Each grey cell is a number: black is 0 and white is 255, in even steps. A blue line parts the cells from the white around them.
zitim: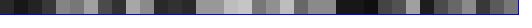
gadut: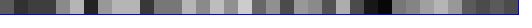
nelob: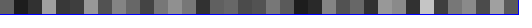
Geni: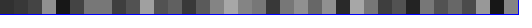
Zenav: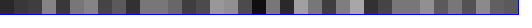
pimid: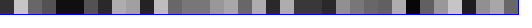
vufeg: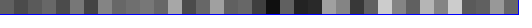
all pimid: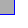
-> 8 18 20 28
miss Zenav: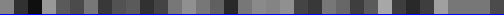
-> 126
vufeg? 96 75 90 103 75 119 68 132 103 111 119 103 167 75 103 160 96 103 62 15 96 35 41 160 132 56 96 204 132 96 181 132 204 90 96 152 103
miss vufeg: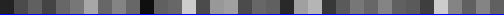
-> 111
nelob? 96 29 49 160 56 62 152 82 132 103 68 119 144 119 49 96 103 75 82 119 90 29 41 132 82 103 49 152 138 49 197 62 119 138 75 160 90

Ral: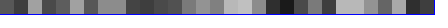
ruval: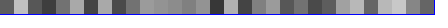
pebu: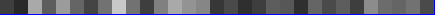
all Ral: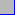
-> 16 24 25
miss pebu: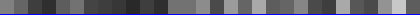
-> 108
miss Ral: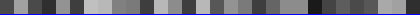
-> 81
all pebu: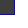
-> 0 10 18 25
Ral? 87 62 161 74 93 161 87 140 140 68 62 74 81 122 147 128 184 192 140 47 26 74 122 62 184 184 147 101 169 47 62

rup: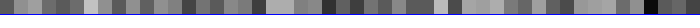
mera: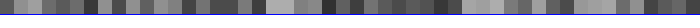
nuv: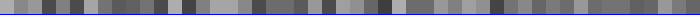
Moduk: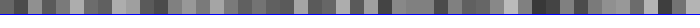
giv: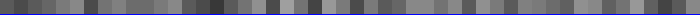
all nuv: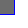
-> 19 20 29 30 40 42
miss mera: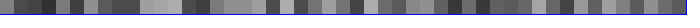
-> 82

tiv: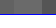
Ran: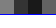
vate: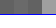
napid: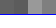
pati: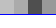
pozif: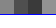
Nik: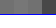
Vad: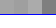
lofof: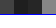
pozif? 134 79 58 146
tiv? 98 106 106 85
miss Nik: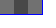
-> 119
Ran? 127 52 25 98
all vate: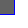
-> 0 2
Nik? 113 119 113 72

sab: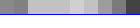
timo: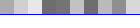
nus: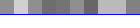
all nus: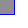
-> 0 2 5
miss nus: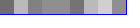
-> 103
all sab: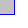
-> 2 3 4 6
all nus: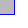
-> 7 8

